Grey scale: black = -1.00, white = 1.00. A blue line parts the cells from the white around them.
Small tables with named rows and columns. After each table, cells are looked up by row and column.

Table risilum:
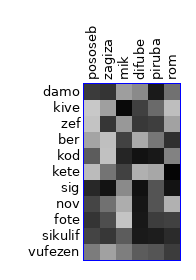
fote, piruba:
-0.52
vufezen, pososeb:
-0.03
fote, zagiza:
-0.39
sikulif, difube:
-0.80
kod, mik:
-0.71
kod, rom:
0.02
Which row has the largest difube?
kete

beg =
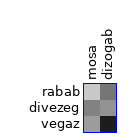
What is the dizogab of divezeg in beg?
0.15
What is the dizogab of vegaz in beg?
-0.77
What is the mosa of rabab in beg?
0.57
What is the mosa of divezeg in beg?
0.02
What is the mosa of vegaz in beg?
0.22
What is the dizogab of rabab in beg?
-0.08

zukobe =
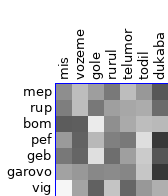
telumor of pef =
-0.05
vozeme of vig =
0.29
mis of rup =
-0.01
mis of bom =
-0.28
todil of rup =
0.35
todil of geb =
0.59
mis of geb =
-0.06
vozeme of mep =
0.48
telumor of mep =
0.48
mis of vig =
0.93
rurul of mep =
-0.05

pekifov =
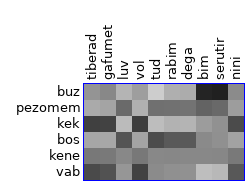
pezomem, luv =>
-0.17
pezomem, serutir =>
-0.18
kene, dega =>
0.07
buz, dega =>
0.35
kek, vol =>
-0.52
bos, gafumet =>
0.31
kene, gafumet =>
-0.05
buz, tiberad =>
0.16
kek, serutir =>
0.14

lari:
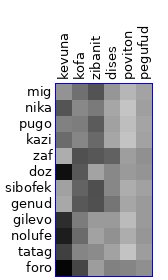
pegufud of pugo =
0.29
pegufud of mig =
0.28
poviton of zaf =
0.24
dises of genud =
-0.08
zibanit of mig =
-0.35
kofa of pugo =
-0.02
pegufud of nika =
0.25
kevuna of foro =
-0.96
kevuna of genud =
0.32
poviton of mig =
0.43

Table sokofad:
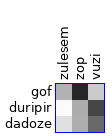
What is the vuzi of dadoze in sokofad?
-0.18
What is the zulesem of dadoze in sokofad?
0.76
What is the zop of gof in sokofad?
-0.70
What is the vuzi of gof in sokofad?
0.59
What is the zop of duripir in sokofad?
0.35
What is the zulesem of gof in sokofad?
0.40
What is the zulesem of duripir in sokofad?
0.97
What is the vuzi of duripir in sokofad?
-0.45
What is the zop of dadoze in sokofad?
0.36

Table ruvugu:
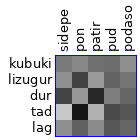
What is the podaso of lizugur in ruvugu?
-0.09
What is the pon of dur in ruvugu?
0.20
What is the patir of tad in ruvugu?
0.39
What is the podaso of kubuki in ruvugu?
0.12
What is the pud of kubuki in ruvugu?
-0.15
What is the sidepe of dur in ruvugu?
-0.47
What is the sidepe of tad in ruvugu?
0.57
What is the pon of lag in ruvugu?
-0.24
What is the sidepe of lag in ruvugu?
0.11
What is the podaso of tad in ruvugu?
-0.33
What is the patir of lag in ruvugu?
0.09
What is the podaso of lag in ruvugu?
-0.20
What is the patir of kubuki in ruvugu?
-0.13
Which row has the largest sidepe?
tad

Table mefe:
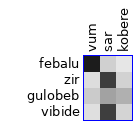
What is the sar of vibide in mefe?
-0.51
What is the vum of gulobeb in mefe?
0.59
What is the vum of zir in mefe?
0.73
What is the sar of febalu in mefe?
0.63
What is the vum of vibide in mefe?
0.75
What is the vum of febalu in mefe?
-0.78
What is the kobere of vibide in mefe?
0.66
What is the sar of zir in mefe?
-0.52
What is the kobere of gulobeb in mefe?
0.38
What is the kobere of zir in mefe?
0.65
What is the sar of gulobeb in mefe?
0.27

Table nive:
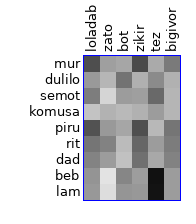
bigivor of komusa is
0.42
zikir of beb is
0.23
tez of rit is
0.22
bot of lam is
0.17
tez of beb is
-0.87
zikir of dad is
-0.12
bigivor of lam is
0.22
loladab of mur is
-0.39
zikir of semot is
0.25
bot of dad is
0.51
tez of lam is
-0.85
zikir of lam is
0.19
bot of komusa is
0.45
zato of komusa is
0.40
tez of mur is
0.33

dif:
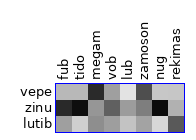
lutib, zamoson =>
0.28
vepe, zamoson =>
-0.39
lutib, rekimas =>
-0.30
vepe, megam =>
-0.67
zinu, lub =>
0.22
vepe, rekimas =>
0.55
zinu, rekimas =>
0.39
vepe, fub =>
0.44
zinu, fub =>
-0.68
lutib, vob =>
0.24
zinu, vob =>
-0.25
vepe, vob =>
0.25
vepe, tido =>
0.44
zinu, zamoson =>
-0.01
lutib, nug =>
0.69
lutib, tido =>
0.62
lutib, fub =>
0.25
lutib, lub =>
0.53
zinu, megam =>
0.18
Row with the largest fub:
vepe

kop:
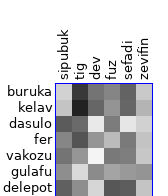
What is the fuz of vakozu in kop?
-0.05
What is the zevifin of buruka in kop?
0.58
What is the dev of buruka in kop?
-0.09
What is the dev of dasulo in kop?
0.83
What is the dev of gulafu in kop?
0.09
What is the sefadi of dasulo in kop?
0.80
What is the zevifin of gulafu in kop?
0.16
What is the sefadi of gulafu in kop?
0.20
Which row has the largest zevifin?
dasulo

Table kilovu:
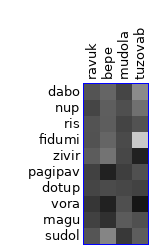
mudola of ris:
-0.47
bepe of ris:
-0.27
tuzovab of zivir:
-0.74
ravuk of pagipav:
-0.49
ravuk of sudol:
-0.33
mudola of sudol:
-0.56
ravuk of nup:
-0.46
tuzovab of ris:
-0.36
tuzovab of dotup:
-0.48
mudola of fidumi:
-0.42
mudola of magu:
-0.29
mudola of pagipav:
-0.51
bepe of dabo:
-0.21

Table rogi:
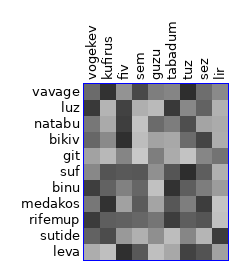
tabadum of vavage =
0.04
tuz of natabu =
-0.39
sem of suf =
-0.32
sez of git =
0.05
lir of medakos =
0.54
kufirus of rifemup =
-0.26
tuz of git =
0.53
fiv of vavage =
0.15

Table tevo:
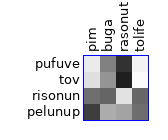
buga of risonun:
-0.21
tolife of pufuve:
0.90
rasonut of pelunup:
0.28
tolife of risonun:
-0.19
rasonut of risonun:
0.77
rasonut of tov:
-0.76
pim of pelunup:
-0.51
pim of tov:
0.75
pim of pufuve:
0.84
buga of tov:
0.16
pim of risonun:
-0.13
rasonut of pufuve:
-0.61
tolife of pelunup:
-0.14
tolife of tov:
0.95
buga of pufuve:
0.01
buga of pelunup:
0.35
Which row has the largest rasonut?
risonun

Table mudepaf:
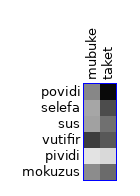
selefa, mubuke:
0.30
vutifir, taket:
-0.31
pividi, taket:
0.70
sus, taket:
-0.12
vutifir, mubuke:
-0.52
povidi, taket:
-0.93
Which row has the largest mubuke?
pividi

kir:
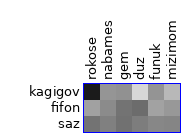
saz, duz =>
-0.02
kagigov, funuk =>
0.16
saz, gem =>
-0.11
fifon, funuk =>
0.27
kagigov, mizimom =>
0.44
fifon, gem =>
-0.10
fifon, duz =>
-0.15
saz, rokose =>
-0.10
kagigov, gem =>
0.14
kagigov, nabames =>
0.17
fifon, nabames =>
0.09
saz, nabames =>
0.00
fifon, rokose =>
0.26
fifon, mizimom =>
0.19
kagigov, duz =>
0.69
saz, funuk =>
0.06
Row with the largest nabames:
kagigov

